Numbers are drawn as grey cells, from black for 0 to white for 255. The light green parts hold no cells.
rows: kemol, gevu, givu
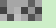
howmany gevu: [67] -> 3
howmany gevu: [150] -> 1
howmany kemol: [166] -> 4

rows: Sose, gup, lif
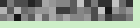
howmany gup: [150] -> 4
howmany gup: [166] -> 1
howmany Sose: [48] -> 4
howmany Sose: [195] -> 2

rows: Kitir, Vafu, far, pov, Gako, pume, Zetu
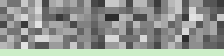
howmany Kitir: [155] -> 2
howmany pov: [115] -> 0
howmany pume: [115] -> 7
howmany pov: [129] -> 9
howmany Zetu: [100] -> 2

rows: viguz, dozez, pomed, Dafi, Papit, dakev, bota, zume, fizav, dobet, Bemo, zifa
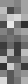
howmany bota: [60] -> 2
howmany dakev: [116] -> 1

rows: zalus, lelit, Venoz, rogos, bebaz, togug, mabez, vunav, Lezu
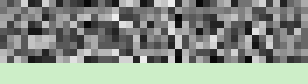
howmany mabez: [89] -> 9
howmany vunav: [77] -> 5
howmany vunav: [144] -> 5
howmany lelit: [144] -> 11

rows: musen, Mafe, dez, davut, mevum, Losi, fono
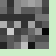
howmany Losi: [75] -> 4
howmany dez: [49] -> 5
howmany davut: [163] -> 2
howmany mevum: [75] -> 1
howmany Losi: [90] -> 2
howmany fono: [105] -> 2
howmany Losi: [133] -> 1

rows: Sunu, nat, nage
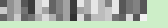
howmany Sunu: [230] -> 4
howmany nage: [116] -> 4

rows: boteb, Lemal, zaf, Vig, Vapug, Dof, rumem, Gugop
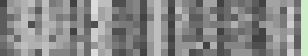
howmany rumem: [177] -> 9
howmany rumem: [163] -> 3
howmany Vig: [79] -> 4

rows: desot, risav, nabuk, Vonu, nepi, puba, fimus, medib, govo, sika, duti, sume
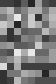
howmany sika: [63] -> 6
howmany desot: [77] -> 1
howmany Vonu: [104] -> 1
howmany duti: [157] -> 1
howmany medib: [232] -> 2

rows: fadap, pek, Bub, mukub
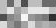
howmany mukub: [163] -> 3
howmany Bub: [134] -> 2
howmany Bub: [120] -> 1
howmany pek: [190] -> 3
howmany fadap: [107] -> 3
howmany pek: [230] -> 4
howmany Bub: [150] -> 2

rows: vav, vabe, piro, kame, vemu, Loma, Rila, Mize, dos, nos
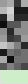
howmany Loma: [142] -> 0
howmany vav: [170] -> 2
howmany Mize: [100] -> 1
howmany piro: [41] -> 3

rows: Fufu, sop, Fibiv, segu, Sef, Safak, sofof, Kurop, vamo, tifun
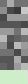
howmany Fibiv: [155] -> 3
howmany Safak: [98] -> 1
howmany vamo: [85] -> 3
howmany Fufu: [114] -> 3
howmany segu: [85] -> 3
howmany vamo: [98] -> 0
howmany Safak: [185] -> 1

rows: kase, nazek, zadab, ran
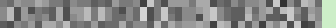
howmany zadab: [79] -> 5
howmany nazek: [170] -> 4
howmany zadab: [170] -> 3
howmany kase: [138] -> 8
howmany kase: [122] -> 9

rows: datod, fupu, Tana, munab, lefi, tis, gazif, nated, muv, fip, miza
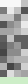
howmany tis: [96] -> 3
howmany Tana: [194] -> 3
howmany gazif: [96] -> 1
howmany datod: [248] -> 3
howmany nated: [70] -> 1
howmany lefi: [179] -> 1

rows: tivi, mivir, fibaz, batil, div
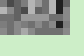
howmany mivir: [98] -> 2
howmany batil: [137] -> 3
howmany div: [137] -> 4
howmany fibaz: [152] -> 4
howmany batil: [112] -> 3
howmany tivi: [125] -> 2

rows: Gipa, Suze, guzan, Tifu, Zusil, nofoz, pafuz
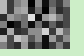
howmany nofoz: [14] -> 1
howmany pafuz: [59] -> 2

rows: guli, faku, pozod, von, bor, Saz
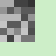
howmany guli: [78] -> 0
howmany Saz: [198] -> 2
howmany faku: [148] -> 1
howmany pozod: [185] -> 3
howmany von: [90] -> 3
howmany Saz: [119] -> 2

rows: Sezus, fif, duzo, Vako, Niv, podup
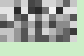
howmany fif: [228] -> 5
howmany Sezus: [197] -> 3
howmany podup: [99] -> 1
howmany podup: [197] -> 1
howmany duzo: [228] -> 2
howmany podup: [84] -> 4

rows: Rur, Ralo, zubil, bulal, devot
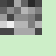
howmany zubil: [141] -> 2
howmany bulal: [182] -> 3
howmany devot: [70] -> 3

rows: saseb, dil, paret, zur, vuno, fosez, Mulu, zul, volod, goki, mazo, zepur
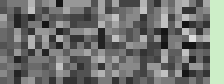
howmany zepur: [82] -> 7
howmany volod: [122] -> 5
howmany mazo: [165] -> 3

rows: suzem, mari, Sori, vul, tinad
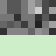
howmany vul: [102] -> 2
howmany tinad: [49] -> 2
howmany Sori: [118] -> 4
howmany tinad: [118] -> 0
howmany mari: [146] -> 0

